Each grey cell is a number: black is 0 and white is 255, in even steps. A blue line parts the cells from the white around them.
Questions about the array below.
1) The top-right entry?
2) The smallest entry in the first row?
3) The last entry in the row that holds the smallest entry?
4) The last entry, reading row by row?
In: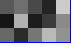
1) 204
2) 35
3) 138
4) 146

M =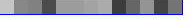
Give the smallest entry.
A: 60
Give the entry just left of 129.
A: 135
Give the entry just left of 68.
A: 148

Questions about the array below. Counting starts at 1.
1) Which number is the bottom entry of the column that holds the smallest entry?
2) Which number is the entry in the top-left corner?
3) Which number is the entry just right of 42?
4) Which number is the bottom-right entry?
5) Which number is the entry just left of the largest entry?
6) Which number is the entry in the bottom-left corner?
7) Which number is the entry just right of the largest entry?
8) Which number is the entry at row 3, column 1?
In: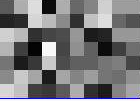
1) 63
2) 90
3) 214
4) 165
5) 4
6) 214
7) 69
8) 208

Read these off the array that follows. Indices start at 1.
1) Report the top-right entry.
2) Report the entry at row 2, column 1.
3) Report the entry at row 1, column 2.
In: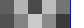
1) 115
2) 81
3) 179

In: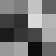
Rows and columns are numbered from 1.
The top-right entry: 96
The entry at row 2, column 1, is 61
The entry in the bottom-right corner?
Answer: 104
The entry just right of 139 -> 126
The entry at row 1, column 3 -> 195

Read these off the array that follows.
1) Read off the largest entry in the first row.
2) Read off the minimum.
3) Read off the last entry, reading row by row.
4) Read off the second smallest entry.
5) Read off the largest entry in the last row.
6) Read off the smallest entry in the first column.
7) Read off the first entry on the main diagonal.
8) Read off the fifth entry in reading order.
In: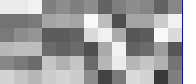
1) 241
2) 58
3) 127
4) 66
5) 218
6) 115
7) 234
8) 141

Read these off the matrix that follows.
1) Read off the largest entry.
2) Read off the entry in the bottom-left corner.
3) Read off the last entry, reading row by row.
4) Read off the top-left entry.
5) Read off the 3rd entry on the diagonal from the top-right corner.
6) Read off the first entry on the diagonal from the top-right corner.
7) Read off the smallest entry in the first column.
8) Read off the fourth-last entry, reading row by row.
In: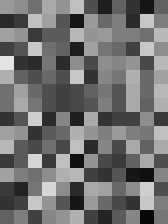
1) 227
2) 98
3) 118
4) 154
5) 126
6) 98
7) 43
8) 91
